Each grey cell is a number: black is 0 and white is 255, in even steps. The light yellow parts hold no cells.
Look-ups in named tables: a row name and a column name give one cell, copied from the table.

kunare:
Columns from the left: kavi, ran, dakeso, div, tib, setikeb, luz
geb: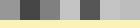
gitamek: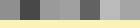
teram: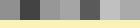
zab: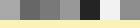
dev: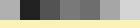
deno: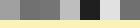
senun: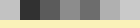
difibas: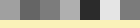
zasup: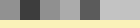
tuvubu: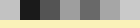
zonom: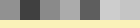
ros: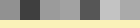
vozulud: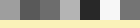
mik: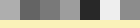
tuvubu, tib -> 105
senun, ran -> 49
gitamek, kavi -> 143
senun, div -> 140
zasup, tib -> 91
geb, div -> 195
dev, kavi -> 176
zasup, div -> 171
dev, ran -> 33
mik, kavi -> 174
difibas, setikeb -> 229
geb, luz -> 189
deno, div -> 190
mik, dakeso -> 121

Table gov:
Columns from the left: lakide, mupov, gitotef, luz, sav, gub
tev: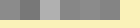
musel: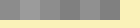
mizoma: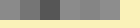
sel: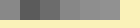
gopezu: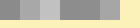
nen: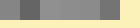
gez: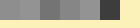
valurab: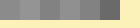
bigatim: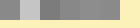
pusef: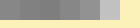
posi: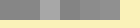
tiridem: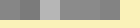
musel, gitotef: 141
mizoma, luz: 139
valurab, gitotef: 130
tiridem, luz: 139
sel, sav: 142
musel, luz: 128
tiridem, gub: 131
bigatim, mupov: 197
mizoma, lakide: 138
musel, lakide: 140
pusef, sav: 146
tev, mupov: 120
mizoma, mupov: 117
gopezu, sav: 142
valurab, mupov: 148
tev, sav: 139
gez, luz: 134
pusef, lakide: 135
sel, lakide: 136

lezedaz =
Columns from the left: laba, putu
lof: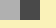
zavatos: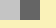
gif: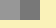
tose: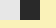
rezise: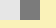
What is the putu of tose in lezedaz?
41
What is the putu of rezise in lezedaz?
123
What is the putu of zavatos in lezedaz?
101
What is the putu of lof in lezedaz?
73
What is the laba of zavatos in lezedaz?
196
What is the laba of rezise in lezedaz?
230
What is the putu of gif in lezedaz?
120
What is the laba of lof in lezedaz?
176
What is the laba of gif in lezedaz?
151

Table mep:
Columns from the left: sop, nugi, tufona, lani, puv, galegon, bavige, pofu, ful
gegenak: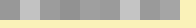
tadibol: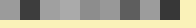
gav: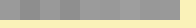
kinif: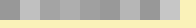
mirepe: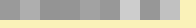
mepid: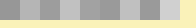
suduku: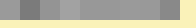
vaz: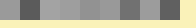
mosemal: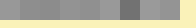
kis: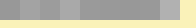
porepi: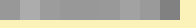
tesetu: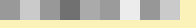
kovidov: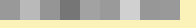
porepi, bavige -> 162
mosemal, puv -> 144
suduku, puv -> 152
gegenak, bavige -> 196
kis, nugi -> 163
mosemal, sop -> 152
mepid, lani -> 193
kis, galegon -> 153
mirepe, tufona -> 148
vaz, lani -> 158
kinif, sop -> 152
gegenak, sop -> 152
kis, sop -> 152
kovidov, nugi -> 185
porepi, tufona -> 156
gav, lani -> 143
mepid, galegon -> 154
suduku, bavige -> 154
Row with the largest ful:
mepid

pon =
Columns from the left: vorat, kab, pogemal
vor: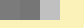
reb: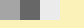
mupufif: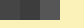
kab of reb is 103
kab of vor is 118
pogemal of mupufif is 86
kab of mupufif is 61
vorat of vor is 123
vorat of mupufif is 69
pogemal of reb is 235

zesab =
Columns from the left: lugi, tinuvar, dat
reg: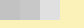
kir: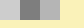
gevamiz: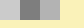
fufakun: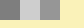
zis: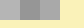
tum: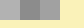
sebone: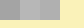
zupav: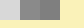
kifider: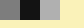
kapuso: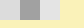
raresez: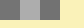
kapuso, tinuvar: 161
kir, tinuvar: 126
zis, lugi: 181
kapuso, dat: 228
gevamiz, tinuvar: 126
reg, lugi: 194
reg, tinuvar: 200
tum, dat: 161
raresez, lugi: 116
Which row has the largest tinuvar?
fufakun

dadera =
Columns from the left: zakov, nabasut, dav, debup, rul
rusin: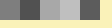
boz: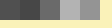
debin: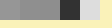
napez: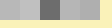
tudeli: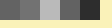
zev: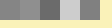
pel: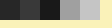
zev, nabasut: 143
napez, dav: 109
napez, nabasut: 192
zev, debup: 205
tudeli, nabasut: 114
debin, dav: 142
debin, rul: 221
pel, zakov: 39
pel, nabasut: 57
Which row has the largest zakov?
napez

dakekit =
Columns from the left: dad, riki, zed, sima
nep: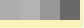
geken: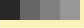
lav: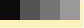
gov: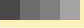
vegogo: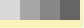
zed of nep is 151
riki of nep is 179
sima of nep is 105
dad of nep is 173
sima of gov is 163
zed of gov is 127
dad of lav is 12
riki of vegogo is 167
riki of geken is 102
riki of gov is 109
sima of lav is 153
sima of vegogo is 101
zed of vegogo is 136
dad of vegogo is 216
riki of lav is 84
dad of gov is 73
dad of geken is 40
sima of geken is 151
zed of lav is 117
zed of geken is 128

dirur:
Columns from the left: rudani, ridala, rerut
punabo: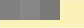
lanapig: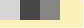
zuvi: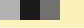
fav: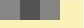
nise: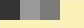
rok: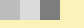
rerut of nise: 124
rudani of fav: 136
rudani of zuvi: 177
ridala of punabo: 136
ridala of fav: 84
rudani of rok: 188
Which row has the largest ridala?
rok

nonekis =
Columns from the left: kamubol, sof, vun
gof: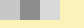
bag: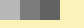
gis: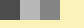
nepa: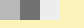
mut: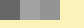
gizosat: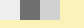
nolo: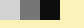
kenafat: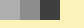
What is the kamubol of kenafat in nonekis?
174
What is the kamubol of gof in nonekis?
199
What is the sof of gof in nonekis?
141
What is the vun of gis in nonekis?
133
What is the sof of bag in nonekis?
124
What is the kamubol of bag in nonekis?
184
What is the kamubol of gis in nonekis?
76
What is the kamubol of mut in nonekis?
103
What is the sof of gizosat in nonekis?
112
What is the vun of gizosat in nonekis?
209
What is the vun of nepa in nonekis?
237
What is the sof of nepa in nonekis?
114
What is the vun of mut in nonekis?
148
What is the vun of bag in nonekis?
98
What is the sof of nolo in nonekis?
118

